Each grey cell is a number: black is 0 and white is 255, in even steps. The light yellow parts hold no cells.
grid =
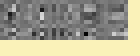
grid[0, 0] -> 125
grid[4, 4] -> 132
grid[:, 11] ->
[126, 108, 98, 125, 128, 118, 136, 95, 83, 102]
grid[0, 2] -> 104
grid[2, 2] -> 148
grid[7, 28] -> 134
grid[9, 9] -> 137
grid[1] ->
[87, 125, 107, 183, 95, 118, 119, 154, 120, 129, 90, 108, 121, 82, 133, 101, 104, 158, 137, 135, 97, 157, 145, 139, 87, 103, 121, 102, 105, 109, 86, 140]
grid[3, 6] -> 127
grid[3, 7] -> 143
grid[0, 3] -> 96
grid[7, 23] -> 163
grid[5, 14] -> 133
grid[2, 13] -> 78
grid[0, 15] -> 134
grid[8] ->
[125, 141, 83, 73, 154, 146, 148, 136, 47, 105, 190, 83, 127, 61, 127, 50, 135, 75, 122, 196, 104, 3, 127, 93, 128, 123, 120, 129, 205, 162, 174, 196]
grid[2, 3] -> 199
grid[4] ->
[117, 154, 57, 98, 132, 117, 140, 159, 114, 101, 216, 128, 123, 108, 115, 95, 138, 94, 138, 151, 98, 77, 72, 87, 107, 116, 132, 139, 165, 164, 152, 135]
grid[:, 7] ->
[107, 154, 132, 143, 159, 127, 111, 164, 136, 123]
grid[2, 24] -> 101
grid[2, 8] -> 118
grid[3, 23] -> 62
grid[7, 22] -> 138
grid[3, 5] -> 113
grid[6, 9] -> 120
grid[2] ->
[94, 104, 148, 199, 89, 122, 112, 132, 118, 136, 24, 98, 123, 78, 133, 107, 96, 169, 124, 124, 110, 175, 175, 158, 101, 109, 118, 101, 86, 87, 77, 140]
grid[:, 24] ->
[117, 87, 101, 95, 107, 88, 123, 109, 128, 105]
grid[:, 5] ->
[116, 118, 122, 113, 117, 113, 115, 128, 146, 123]
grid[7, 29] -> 125
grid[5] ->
[109, 95, 85, 138, 124, 113, 107, 127, 130, 142, 94, 118, 127, 108, 133, 119, 118, 151, 133, 127, 102, 146, 146, 102, 88, 117, 134, 95, 97, 110, 111, 121]

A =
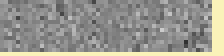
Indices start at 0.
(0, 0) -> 158
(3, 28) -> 141
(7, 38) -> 142
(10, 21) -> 136
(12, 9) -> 133
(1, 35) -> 147
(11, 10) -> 188
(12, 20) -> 145
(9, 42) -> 145
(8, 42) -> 156
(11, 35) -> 149
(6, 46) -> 145
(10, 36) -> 107
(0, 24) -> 142
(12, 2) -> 171
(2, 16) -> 132
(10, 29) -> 130
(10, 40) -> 167
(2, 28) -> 140
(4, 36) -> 104
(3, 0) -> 151
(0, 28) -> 124
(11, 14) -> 118
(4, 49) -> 134
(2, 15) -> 107
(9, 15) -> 127
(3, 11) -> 138
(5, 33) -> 127
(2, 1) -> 154
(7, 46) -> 104
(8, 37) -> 137
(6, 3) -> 147
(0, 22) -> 115
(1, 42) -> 149
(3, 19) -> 134
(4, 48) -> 145
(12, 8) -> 136
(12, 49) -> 80
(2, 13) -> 162

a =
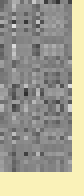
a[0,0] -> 100
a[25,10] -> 156
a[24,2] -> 132
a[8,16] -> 124
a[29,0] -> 109
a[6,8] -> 107
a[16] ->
[153, 134, 134, 101, 129, 130, 134, 128, 149, 154, 129, 118, 125, 118, 128, 120, 141, 140]
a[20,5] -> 121
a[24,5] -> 135
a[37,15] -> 126
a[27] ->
[174, 131, 148, 82, 101, 141, 180, 139, 140, 119, 142, 143, 109, 121, 160, 90, 143, 205]
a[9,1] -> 133
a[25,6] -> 150
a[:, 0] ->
[100, 101, 112, 151, 108, 173, 81, 151, 109, 143, 147, 86, 110, 98, 107, 159, 153, 110, 119, 121, 118, 178, 150, 157, 169, 112, 184, 174, 119, 109, 119, 131, 151, 101, 166, 112, 143, 143, 158, 147, 159, 153, 160]
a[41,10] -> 124
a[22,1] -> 154
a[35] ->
[112, 131, 135, 171, 139, 137, 140, 139, 122, 110, 143, 146, 140, 147, 135, 145, 126, 129]
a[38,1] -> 156
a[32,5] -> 134
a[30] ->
[119, 122, 135, 151, 150, 123, 144, 126, 165, 143, 148, 99, 127, 112, 95, 132, 134, 103]
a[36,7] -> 131
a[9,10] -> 131
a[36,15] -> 127
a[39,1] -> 133
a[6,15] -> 160
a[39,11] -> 122
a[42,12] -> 129
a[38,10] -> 88
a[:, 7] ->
[118, 143, 139, 130, 142, 126, 147, 130, 142, 132, 130, 150, 142, 145, 131, 136, 128, 140, 126, 132, 124, 141, 129, 126, 131, 121, 137, 139, 126, 142, 126, 130, 130, 144, 140, 139, 131, 131, 127, 129, 136, 132, 132]
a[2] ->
[112, 132, 135, 171, 139, 137, 140, 139, 122, 110, 143, 147, 141, 147, 136, 144, 126, 129]
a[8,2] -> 135
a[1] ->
[101, 131, 136, 187, 141, 139, 142, 143, 114, 98, 146, 154, 144, 155, 138, 150, 122, 127]
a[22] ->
[150, 154, 117, 99, 136, 133, 70, 129, 112, 176, 95, 143, 152, 146, 151, 157, 137, 112]
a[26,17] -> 207
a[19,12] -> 132

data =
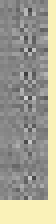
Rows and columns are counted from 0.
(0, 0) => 141
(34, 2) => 134
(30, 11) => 136
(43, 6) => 161
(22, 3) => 109
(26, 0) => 120
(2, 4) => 101
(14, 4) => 135
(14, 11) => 158
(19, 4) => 139
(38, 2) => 110
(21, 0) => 129
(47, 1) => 126
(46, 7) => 126
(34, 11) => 130
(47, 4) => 100
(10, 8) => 97
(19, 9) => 151
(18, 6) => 61
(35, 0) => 142
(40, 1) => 131
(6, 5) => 170
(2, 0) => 122
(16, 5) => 159
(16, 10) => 162
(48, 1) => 135
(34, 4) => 143
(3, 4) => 122
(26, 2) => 127
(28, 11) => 137
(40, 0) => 140
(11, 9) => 131
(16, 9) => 131
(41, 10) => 130
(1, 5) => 152
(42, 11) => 129
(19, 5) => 168
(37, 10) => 144
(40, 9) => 117
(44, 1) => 142

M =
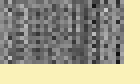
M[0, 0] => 140
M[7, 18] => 77
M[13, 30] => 166
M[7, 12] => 154
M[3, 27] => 137
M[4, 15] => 126
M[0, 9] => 104
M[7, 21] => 61
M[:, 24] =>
[64, 84, 106, 58, 78, 77, 71, 83, 94, 96, 63, 71, 86, 78, 57, 86]
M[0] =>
[140, 87, 175, 91, 110, 112, 107, 137, 129, 104, 106, 146, 106, 128, 121, 131, 153, 128, 87, 97, 90, 104, 145, 69, 64, 150, 57, 152, 148, 43, 152]
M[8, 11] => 85
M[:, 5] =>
[112, 174, 139, 79, 131, 157, 107, 161, 69, 169, 88, 136, 65, 122, 82, 158]
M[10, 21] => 62
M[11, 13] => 107
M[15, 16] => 90
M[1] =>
[135, 108, 131, 107, 141, 174, 112, 127, 148, 140, 128, 136, 139, 73, 103, 144, 110, 170, 98, 138, 100, 90, 137, 21, 84, 114, 100, 117, 157, 63, 127]
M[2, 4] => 109
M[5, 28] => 153
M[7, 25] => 118
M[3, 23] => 141
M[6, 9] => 68
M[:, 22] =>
[145, 137, 102, 113, 99, 145, 99, 108, 104, 129, 106, 147, 122, 151, 125, 146]
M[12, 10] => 95
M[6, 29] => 151
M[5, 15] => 140
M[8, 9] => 53
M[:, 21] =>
[104, 90, 70, 71, 55, 101, 56, 61, 85, 79, 62, 104, 98, 100, 84, 91]
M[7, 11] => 95
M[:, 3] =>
[91, 107, 121, 98, 115, 99, 110, 118, 107, 112, 103, 94, 98, 92, 92, 101]
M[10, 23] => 146
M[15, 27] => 133
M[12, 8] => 75
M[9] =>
[122, 167, 56, 112, 131, 169, 144, 115, 116, 119, 128, 109, 119, 52, 118, 124, 70, 149, 95, 136, 87, 79, 129, 62, 96, 113, 175, 109, 151, 72, 126]
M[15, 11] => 130
